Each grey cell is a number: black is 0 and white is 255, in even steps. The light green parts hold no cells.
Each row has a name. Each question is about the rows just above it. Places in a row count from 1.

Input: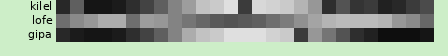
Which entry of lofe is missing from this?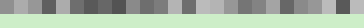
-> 157
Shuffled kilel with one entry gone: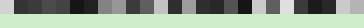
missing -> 216
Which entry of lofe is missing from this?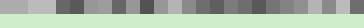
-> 164
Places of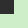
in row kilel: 6 20
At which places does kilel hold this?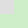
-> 13
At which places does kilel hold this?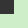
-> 22
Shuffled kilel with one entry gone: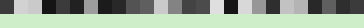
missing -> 52

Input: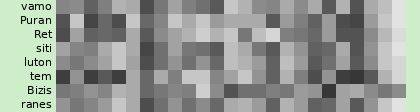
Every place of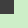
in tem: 1 3 5 21
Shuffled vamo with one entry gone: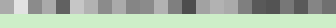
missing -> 190
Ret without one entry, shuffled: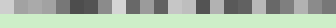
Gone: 219
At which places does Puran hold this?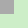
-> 10 13 14 15
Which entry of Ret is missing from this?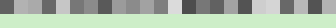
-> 190
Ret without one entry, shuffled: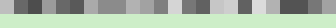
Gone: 184

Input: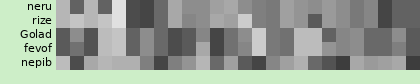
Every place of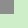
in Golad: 2 7 14 22 25
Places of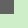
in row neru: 2 4 25 26

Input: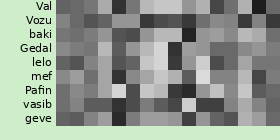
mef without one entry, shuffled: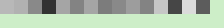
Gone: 111
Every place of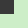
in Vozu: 7 10 14 16
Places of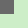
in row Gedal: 12 13
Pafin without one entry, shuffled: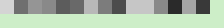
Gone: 192

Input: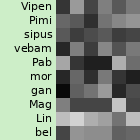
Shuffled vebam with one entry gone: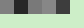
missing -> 83
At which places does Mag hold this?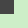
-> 2 3 4 6
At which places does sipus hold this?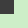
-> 2 5

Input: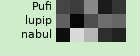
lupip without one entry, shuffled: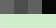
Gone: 110
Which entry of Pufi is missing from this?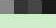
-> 61

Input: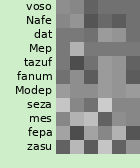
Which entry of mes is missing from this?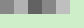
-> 142
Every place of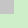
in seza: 1
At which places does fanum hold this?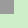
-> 4
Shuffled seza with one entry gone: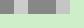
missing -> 113
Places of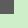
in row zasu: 3
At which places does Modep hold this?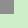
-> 2 3
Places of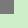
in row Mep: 1 3 4 5 6

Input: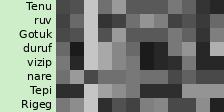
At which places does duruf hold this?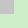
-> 3
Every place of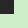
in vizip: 2 8 11 12
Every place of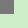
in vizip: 1 6 10
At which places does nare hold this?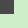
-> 3 9 11 12
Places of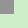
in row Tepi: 10 11 12

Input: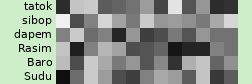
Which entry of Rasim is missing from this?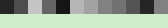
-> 30
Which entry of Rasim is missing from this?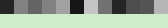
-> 30
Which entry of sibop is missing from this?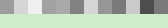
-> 144
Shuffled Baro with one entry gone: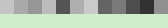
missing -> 136

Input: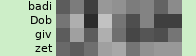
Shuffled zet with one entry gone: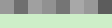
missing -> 105
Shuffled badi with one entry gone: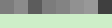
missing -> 99
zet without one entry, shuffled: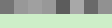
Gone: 111
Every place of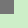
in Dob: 1 5
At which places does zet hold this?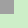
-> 4

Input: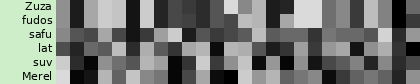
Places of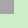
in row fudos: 3 17
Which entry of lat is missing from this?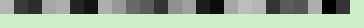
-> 78
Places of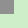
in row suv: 4 13 18
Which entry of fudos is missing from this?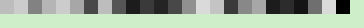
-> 65
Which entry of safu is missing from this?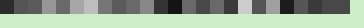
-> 211

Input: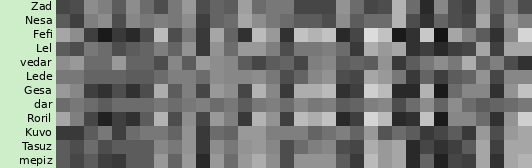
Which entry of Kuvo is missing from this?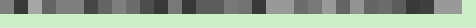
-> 84
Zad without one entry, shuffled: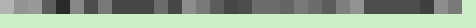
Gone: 159
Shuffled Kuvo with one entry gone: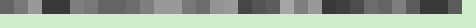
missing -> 114

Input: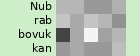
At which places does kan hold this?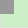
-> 1 3 4
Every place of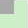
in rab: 2
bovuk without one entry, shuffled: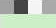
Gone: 182
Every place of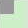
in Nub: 3 4
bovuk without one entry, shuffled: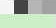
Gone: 169
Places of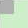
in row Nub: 5
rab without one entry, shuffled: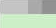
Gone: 182

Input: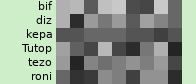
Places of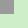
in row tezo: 1 8
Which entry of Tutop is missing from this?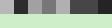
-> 96
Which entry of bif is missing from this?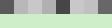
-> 76
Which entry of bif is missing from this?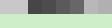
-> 192
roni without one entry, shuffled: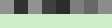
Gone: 58
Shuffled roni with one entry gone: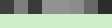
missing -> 50
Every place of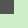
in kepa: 1 2 6 7 9

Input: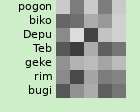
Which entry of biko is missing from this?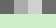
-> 152
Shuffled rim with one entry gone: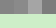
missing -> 73
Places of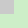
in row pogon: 1 3 5

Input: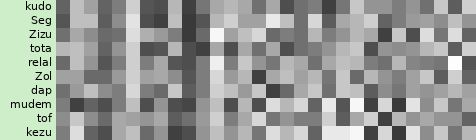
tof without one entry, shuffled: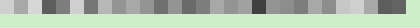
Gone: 154
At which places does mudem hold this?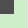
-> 4 7 9 13 15
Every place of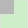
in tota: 1 9 21 27
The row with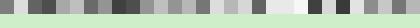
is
kezu
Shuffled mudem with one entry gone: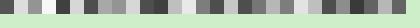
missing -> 70
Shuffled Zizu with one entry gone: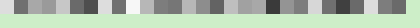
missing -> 175
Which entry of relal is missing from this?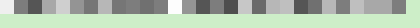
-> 133

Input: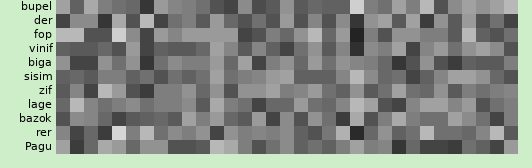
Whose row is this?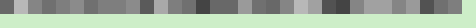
lage
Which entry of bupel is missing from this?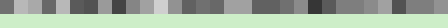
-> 76
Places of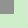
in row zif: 10 12 14 15 22 28
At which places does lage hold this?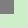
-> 5 8 9 13 33
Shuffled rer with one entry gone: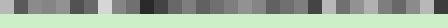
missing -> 119
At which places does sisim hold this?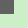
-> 1 6 10 18 19 20 27
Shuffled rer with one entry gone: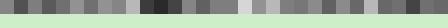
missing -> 177

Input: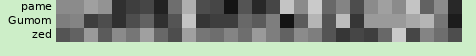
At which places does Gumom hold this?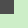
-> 4 6
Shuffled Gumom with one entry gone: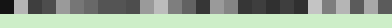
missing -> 28
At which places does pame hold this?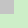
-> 17 26
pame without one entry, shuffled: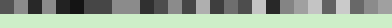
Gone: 147
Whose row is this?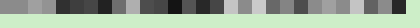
pame
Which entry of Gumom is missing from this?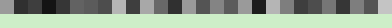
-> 188
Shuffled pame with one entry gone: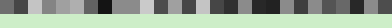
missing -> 147

